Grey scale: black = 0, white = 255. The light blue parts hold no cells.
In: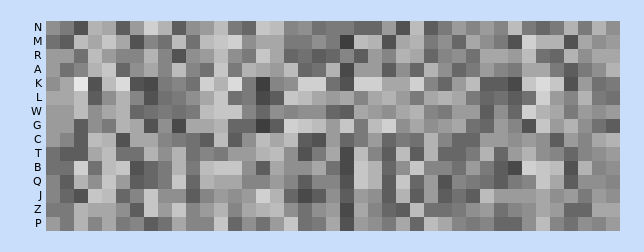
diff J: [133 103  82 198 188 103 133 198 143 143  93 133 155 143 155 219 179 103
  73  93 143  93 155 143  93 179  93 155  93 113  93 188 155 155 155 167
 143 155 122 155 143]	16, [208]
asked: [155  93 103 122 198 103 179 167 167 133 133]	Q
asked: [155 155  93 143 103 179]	A
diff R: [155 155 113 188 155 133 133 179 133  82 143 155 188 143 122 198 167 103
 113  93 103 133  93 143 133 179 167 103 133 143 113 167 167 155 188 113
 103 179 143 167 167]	24, [155]
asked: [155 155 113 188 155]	R
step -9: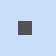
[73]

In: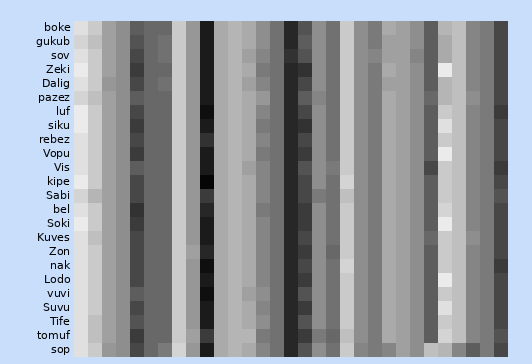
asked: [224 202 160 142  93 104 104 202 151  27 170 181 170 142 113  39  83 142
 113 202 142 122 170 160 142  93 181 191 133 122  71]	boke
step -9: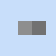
[133 104]
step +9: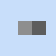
[151 102]
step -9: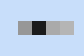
[142  18 161 172]
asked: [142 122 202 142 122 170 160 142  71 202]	Vis

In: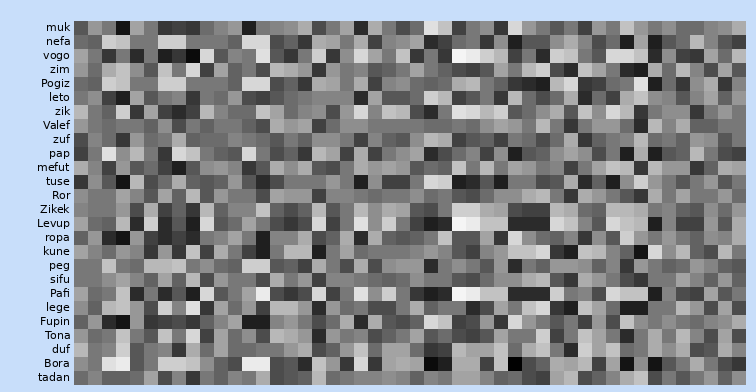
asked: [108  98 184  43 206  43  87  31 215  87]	Levup
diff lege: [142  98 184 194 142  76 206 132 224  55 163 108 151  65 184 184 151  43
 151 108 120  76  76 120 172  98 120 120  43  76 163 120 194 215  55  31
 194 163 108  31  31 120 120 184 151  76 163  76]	5, [151]
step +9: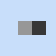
[160  64]
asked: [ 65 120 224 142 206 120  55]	Pafi
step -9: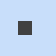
[56]
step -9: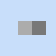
[163 111]

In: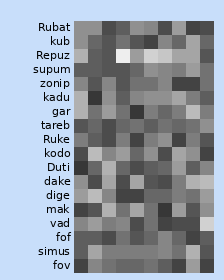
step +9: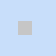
[207]
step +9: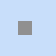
[153]

